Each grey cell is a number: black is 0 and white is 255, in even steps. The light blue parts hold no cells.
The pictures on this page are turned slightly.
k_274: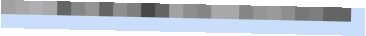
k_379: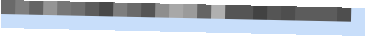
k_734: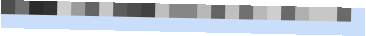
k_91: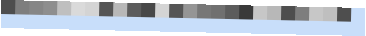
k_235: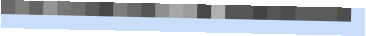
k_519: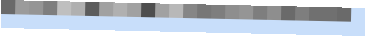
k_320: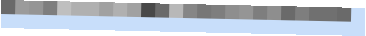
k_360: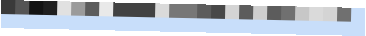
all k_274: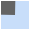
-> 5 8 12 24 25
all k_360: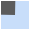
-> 7 15 18 20

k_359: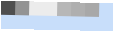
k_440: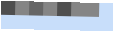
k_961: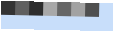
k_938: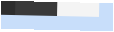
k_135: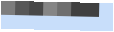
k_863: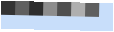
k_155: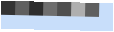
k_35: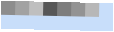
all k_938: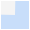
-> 5 6 7
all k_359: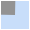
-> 2
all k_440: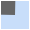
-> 3
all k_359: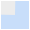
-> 3 4
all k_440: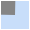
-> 2 4 6 7

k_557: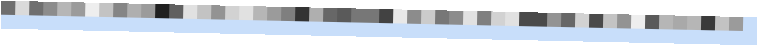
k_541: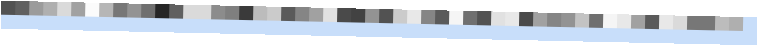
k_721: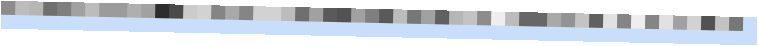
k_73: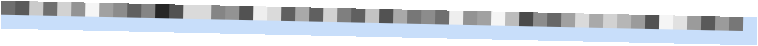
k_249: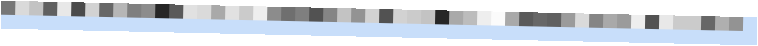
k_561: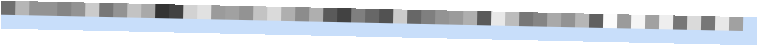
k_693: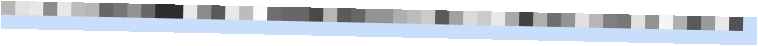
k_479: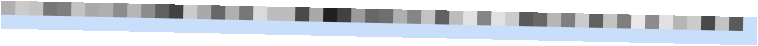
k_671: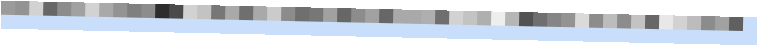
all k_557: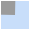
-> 6 11 20 53
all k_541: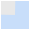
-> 30 37 45 48
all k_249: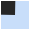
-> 12 32
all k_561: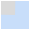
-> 20 50
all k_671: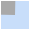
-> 8 17 19 29 30
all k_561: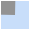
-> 3 4 6 9 18 32 41
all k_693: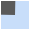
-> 16 25 32 50

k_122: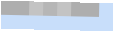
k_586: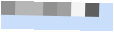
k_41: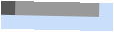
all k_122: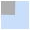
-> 1 2 6 7
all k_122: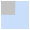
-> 3 5
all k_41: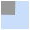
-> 2 3 4 5 6 7
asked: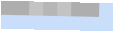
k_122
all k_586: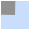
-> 1 4
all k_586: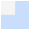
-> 6
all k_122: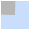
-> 4

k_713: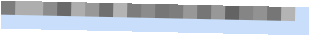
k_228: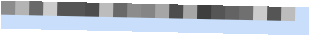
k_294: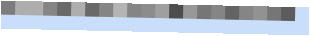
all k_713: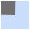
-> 8
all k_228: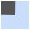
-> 5 6 16 20
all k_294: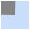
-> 4 8 10 16 18
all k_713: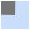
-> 12 15 20
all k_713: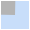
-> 9 21

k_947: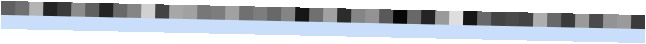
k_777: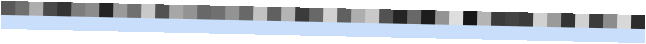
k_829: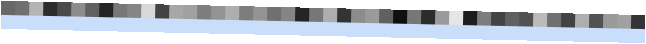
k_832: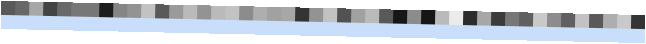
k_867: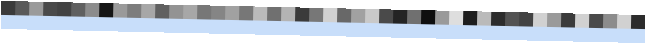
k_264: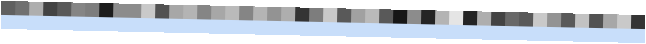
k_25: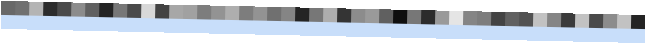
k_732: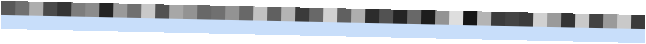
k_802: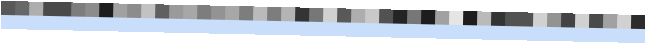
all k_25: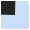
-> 8 22 46
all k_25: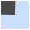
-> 5 10 43

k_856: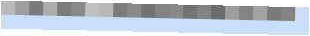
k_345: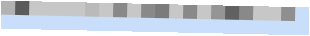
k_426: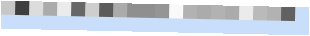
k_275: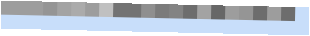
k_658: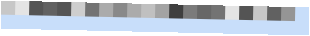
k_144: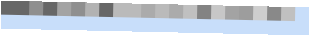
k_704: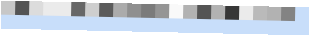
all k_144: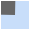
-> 1 2 4 8
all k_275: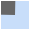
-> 16
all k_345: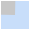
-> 3 4 5 6 8 10 13 15 19 20
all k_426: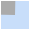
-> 4 9 15 17
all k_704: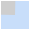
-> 7
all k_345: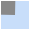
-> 9 11 14 18
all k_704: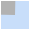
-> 14 16 20

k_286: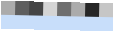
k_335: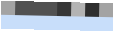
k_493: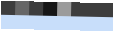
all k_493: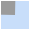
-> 5
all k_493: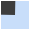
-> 1 3 6 7 8
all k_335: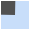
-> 2 3 4
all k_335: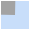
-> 1 8
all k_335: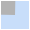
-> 6
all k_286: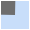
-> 5

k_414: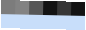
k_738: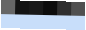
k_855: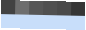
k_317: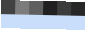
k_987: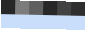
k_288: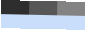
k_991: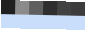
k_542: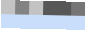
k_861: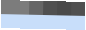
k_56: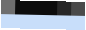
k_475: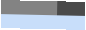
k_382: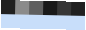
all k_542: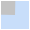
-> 1 3
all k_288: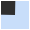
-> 1 2
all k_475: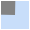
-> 1 2 3 4
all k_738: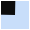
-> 4
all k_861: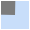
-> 1 2
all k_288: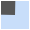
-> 3 4

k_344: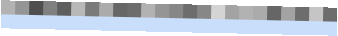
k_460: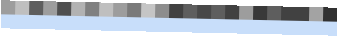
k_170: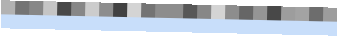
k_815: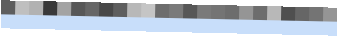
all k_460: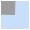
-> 1 4 9 18
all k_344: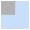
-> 1 11 18
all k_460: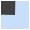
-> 13 17 21 22

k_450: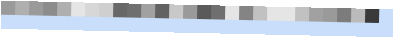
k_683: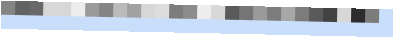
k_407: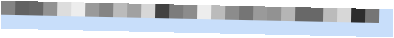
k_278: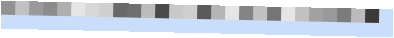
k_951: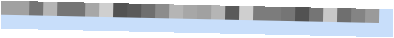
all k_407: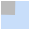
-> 9 16 24
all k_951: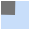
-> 3 5 6 21 23
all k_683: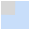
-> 4 5 11 16 25
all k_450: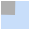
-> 2 5
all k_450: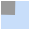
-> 1 3 14 24

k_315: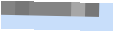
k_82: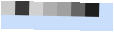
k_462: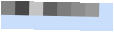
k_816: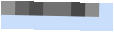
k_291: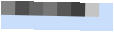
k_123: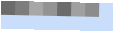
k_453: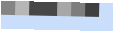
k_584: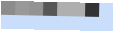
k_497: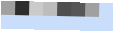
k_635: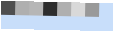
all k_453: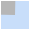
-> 2
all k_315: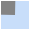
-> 1 3 4 5
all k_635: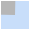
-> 3

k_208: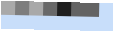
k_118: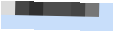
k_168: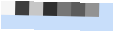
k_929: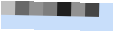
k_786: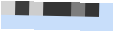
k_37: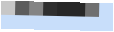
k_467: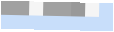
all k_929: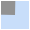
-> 3 6
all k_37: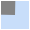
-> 3
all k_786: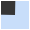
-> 4 5 7
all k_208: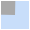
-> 1 3
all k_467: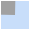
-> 1 2 4 5

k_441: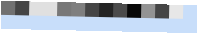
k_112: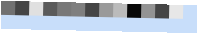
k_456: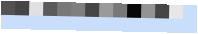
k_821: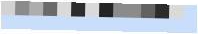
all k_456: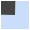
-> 2 7 12
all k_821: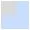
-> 5 7 13

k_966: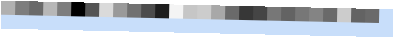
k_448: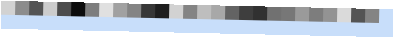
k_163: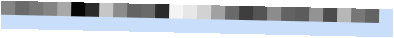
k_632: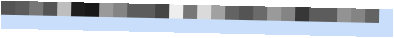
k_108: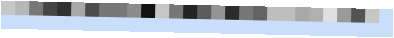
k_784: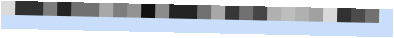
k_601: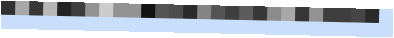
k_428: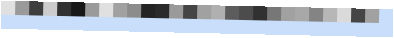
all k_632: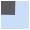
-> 2 10 11 23 24
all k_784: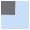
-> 6 7 15 18 27
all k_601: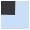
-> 3 19 22
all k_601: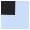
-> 5
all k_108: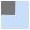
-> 3 8 9 13 18
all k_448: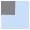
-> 10 14 27

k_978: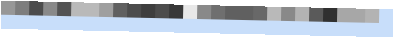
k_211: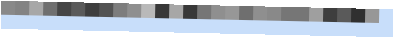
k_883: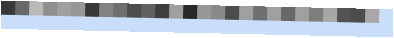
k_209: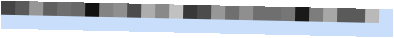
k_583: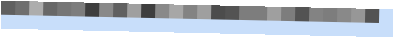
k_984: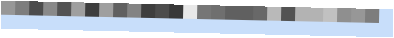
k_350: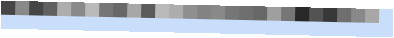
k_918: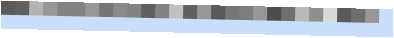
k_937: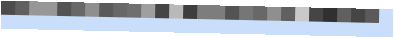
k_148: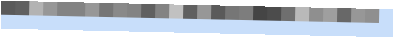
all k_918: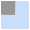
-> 4 7 15 19 27
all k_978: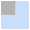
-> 22 27
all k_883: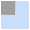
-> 5 13 18 20 22
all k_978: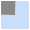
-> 4 15 21

